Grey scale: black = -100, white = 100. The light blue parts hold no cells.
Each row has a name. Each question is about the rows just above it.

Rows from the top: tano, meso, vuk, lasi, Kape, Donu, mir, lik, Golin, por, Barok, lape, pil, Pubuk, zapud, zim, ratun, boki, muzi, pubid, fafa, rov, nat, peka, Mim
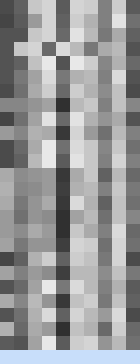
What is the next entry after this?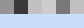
[-24]
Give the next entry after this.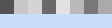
[-24]

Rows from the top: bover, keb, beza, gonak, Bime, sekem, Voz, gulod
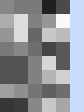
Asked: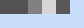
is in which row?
Bime
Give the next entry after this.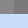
[-4]
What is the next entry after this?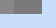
[-75]
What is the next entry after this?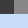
[57]

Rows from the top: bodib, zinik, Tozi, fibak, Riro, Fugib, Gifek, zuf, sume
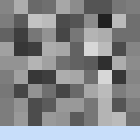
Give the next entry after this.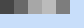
[10]
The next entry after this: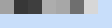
[-57]
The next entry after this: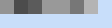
[-34]

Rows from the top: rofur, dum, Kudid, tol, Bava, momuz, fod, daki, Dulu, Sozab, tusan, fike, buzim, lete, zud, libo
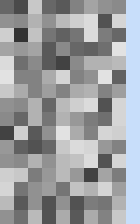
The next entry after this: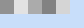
[62]
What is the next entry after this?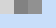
[77]
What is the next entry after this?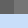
[72]
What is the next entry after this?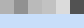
[67]
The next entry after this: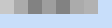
[2]

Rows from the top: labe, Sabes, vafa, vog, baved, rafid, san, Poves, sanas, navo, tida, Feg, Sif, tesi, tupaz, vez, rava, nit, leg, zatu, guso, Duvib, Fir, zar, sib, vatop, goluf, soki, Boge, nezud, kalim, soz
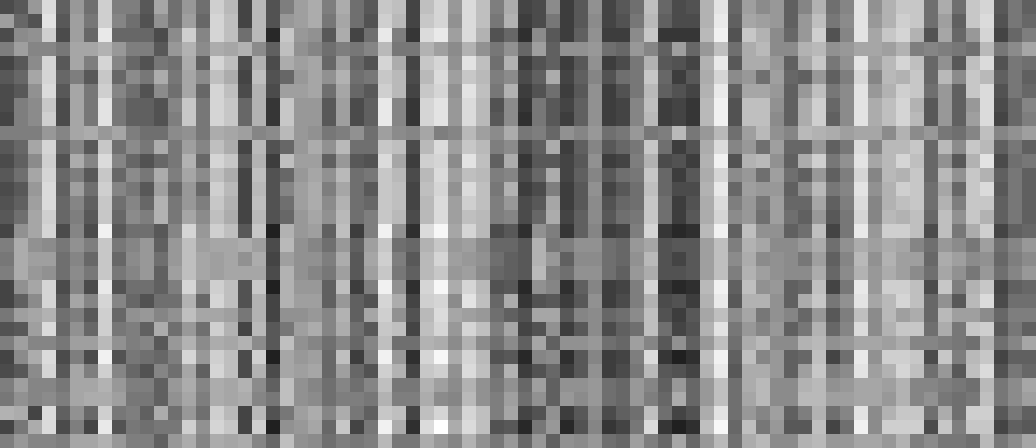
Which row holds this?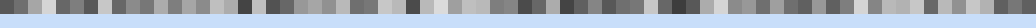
Sif
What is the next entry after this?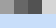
[35]

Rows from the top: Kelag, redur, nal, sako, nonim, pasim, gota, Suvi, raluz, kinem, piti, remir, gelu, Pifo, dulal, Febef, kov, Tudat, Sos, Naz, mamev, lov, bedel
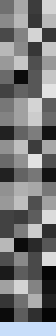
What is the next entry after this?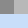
[-58]
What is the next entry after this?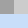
[-17]
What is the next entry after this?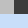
[32]
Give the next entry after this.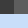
[72]

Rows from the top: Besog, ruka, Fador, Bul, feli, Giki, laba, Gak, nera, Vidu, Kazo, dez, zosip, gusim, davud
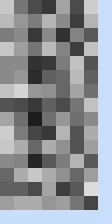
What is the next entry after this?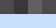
[-8]
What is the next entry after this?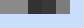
[51]
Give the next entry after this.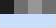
[8]
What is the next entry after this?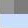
[41]
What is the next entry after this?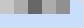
[-35]
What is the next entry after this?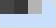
[-35]
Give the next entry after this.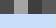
[72]

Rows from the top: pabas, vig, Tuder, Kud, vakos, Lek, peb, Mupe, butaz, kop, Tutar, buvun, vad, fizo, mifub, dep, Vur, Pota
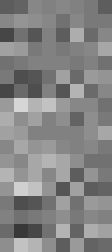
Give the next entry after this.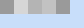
[6]
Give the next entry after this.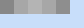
[-11]
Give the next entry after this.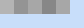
[-27]
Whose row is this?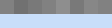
dep
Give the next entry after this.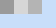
[52]
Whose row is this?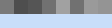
mifub

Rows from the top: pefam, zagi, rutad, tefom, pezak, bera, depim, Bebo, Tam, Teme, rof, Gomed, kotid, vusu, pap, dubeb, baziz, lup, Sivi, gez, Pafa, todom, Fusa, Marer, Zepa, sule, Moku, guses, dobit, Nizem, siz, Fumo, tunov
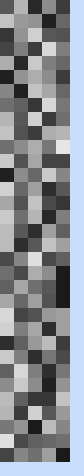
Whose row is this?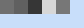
Bebo
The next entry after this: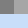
[-64]
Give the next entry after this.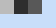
[52]
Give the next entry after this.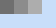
[-7]

